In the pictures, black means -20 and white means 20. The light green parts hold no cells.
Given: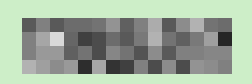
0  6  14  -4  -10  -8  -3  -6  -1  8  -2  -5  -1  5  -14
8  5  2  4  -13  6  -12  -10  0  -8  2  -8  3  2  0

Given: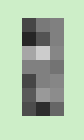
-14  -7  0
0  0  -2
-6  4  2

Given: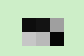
11  9  -19

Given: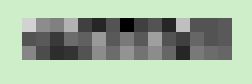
-7  -6  -11  -3  -5  4  -6  -1  -6  5  -7  -10  -4  -7  -6

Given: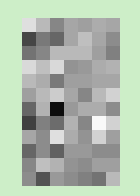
-9  -1  -4  6  10  6  2
14  10  14  3  4  7  8
5  9  12  6  1  9  13
-10  0  -3  8  1  19  13
-4  2  -5  4  4  2  2
2  -7  4  2  0  -2  9

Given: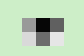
14  -3  16
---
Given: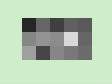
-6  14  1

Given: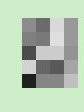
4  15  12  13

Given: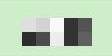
-7  -12

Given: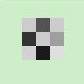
12  12  13

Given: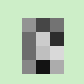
-2  12  -3

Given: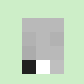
9  9  7

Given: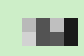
-16  -6

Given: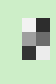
-13  5
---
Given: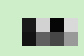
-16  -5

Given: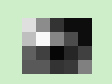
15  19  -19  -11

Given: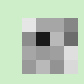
16  -16  5  14

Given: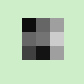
-18  -2  5

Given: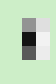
3  18

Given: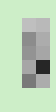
10  7

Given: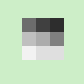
-3  7  15

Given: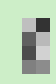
10  9
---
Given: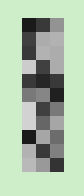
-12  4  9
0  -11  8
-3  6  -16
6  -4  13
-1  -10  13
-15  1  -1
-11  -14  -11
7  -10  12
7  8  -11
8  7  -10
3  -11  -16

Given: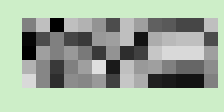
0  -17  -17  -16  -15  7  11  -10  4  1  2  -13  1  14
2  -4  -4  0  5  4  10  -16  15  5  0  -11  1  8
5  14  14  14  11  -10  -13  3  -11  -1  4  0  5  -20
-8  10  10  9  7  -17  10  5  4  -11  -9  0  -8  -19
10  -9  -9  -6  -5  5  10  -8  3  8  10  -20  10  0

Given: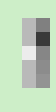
3  9
2  9
1  17
-11  9
0  9

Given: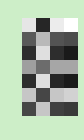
-11  -10  11  -9
13  11  -9  11
-16  -14  15  -13
6  6  -3  5
-16  -13  15  -13
-8  -7  9  -6
20  17  -14  16

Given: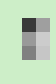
11  0
12  4
5  -11

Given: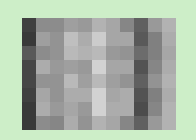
8  4  -5  1  6  8  3  7  1  2  -11
8  1  -8  7  7  13  4  6  4  7  -11
7  0  -7  7  6  13  7  7  3  6  -10
8  3  -5  3  5  9  5  9  3  3  -9
7  1  -7  6  6  13  4  5  4  7  -9
6  0  -3  3  4  9  8  9  3  2  -6
7  0  -6  6  6  12  7  10  3  5  -11
8  4  -5  1  6  8  4  5  2  2  -10
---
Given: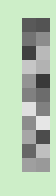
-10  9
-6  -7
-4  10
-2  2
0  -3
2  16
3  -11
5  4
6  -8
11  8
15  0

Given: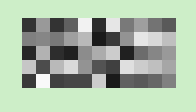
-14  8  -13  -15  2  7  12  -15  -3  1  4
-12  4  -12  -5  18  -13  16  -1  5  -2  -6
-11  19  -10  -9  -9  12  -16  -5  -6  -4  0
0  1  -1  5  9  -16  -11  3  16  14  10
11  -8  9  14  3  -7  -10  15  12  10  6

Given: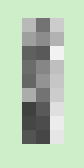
-10  -6  15
-9  -8  17
-7  -9  16
-5  -6  18
-4  3  11
-3  1  10
5  2  8
7  -2  12
9  -2  12

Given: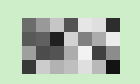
-11  12  8  10  15  9  -17
-6  -5  -15  13  0  7  17
-3  4  11  -7  16  15  -13
5  -8  -7  7  18  -10  2

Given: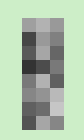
-12  -8  -1
-9  4  0
-7  6  1
-6  6  -4
-5  -3  11
-1  8  -5
1  3  9
5  8  4

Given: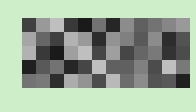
-15  -6  -2  -14  -9  10  -5  -5  0  -8  10  -1
-10  4  10  -11  -16  -2  -14  2  -5  -2  1  4
-2  -1  -13  7  3  -8  9  -3  2  -7  -6  -15
6  -4  -10  8  4  -13  3  0  -6  2  -13  -7
8  -11  -16  5  10  -9  5  -9  -4  -1  -12  -8
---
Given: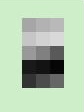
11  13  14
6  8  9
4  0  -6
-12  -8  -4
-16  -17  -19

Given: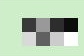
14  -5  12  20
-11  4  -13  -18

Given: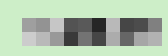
12  9  4  -11  -2  -9  7  -4  6  8
5  3  11  -7  -6  -14  9  -9  -8  0

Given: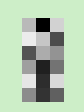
17  11  -8
16  -13  14
9  -20  13
5  -15  -2
2  -12  -5
-7  7  3

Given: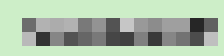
9  -12  1  -7  -4  -1  -9  -10  0  -11  1  -2  -8  10
-3  8  7  8  -1  3  -7  11  4  2  5  5  -14  -5

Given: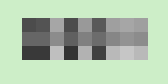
-4  -4  2  -5  0  -3  1  3  2
-8  -7  6  -8  4  -6  5  6  5
-11  -11  10  -12  8  -10  9  11  9
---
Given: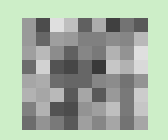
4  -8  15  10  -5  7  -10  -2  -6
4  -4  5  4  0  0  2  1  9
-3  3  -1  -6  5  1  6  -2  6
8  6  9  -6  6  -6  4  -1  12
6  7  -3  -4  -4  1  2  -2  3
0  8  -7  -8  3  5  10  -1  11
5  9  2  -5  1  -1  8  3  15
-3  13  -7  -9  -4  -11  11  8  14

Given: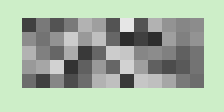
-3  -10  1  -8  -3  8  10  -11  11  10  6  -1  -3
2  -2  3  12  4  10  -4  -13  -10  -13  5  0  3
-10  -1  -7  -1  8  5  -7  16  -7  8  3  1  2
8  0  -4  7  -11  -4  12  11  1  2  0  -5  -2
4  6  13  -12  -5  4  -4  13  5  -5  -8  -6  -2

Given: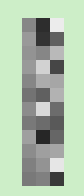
5  -14  -4
1  -13  17
4  -12  -5
-2  -5  8
-1  -3  -6
-1  0  -11
3  1  9
0  3  16
2  5  6
1  7  6
4  13  -9
2  14  -3

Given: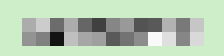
3  0  -17  10  6  5  -6  -2  2  19  15  1  14
7  12  -3  7  -4  -10  1  4  -7  -6  8  -1  11

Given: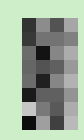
-3  -17  1  7
-3  -15  1  8
-4  -7  -5  4
-16  -5  -5  3
-11  -2  -2  0
11  -1  -6  7
-12  2  -7  6
-18  5  -10  9

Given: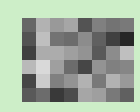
-6  -3  -11  -8  6  5  -1  -5
-10  7  7  5  3  -6  2  10
-4  8  4  6  -7  0  -2  -1
-7  10  -2  -3  2  -5  -10  -14
-9  12  0  3  8  -1  8  4
9  14  5  -3  -9  3  0  1
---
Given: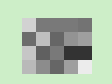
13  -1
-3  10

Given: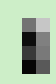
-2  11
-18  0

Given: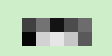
-10  -2
-19  13

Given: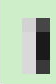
13  -9
14  -16

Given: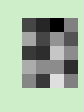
-9  -14
6  -9

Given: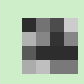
-13  -2
8  1
